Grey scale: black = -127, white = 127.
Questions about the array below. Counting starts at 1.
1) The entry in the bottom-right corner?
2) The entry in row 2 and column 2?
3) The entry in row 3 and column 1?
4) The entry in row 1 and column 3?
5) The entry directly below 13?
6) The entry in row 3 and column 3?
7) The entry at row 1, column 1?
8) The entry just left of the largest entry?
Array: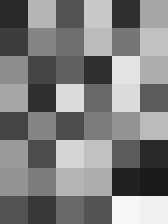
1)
112
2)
5
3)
13
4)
-44
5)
39
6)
-30
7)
-87
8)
-44

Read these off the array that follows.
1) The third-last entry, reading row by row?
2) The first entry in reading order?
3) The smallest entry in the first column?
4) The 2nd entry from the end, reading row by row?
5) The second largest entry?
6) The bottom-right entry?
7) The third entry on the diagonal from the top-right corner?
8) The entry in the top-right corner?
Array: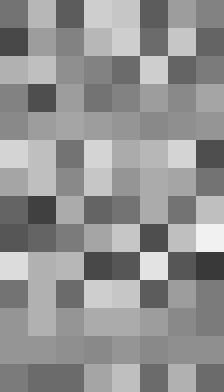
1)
-20
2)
-12
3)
-55
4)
49
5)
99
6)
-20
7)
78
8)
2

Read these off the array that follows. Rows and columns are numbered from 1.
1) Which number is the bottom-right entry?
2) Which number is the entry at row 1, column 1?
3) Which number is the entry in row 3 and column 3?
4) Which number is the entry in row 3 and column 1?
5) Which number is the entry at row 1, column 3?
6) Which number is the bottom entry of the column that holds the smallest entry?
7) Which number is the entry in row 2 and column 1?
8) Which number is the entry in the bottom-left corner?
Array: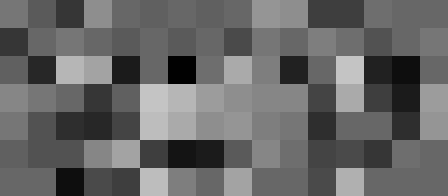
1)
-24
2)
-9
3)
54
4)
-31
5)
-73
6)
-1
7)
-73
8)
-24

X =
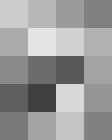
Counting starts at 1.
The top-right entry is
1
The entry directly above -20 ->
100
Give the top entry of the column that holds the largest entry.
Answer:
55
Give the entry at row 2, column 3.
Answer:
81

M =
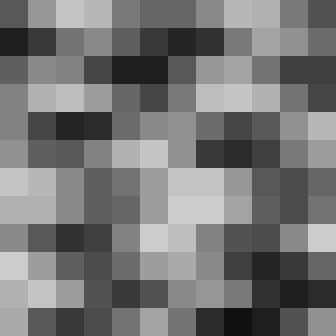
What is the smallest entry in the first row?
-45
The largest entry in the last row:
42
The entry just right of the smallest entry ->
-97
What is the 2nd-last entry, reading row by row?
-45
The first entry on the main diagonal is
-39
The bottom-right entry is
17
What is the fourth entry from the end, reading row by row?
-111
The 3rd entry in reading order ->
68
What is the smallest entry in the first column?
-97
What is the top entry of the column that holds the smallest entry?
55
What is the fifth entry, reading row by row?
-6
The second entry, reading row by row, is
23
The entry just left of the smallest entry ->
-84
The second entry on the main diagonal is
-70
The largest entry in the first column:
76
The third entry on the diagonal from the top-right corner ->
-12
